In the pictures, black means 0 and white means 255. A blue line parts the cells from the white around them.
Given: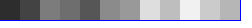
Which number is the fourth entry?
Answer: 110
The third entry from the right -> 241
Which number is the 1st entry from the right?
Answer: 182
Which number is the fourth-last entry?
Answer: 190
